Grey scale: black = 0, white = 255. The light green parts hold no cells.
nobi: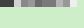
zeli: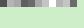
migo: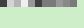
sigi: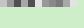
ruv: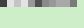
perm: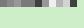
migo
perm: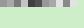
ruv

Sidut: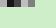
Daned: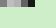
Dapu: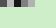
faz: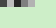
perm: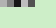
Dapu
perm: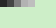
faz
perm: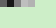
Daned
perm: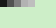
Dapu
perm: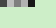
Sidut

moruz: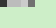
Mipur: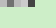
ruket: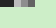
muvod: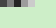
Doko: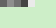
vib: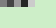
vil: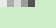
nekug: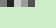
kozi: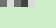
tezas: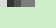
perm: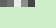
Doko
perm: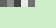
Doko
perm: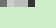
moruz
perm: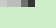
moruz
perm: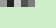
nekug

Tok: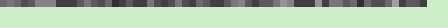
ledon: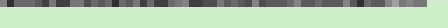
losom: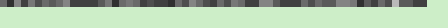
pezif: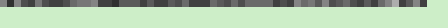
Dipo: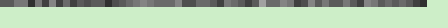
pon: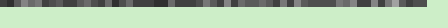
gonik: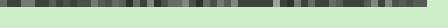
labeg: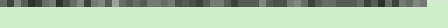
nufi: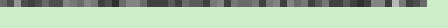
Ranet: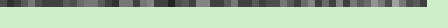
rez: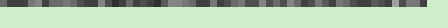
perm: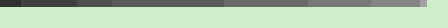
ledon
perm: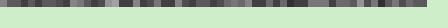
Tok
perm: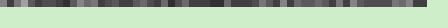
pon
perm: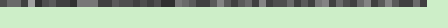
gonik
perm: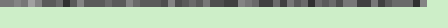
ledon

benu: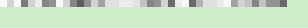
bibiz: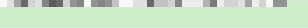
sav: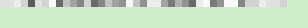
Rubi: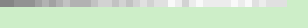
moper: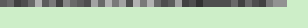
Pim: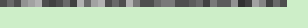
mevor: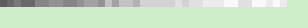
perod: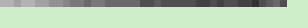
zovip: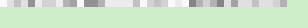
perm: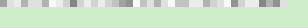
Rubi
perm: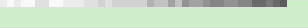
mevor
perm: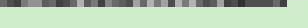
moper
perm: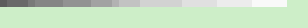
mevor
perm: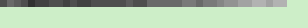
perod
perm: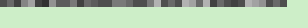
Pim
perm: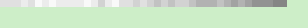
Rubi

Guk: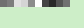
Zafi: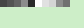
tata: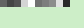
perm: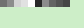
Zafi
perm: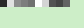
tata
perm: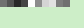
Guk
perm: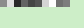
tata
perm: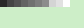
tata
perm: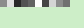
Zafi
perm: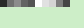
tata

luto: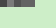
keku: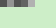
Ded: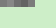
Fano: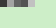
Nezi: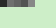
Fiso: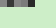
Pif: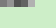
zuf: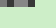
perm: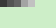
Fano
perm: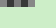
zuf

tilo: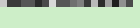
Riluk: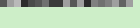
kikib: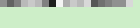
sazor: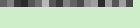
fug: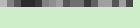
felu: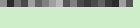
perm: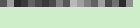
felu
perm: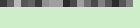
sazor
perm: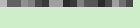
felu
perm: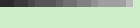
fug

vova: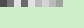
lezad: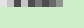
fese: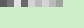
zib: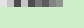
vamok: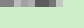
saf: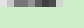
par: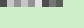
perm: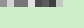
saf
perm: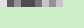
par
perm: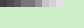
saf
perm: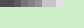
zib
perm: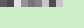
zib

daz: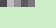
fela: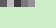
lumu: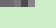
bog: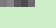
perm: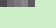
bog
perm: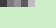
fela
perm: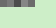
lumu
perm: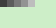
fela
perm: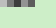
fela
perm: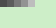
daz
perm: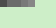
lumu

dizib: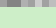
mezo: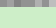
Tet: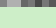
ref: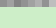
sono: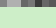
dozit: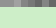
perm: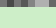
Tet
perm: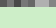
Tet
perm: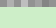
mezo

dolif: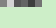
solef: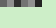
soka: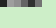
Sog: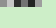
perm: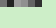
soka
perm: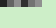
solef

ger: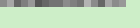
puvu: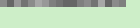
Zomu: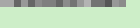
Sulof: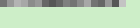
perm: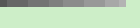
Zomu
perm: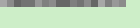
puvu
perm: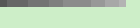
ger
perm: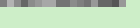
Zomu
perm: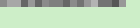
Zomu

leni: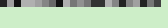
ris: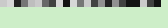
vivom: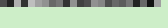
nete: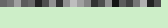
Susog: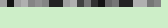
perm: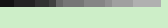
leni
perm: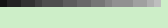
nete

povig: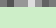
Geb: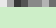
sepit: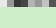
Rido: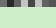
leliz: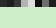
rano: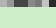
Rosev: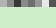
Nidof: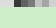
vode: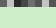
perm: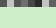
vode
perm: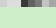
Nidof
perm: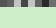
Rido
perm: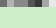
Geb
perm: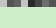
vode

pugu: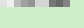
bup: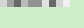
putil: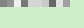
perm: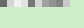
putil
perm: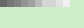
pugu
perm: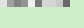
putil
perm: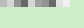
bup
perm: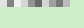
pugu

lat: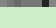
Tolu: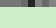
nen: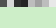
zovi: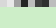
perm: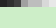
zovi
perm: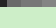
Tolu
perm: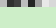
zovi

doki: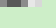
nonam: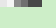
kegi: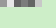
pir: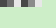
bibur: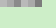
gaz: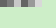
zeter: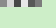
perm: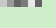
kegi
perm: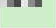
zeter
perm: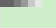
kegi
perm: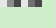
pir
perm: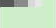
doki
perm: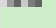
gaz

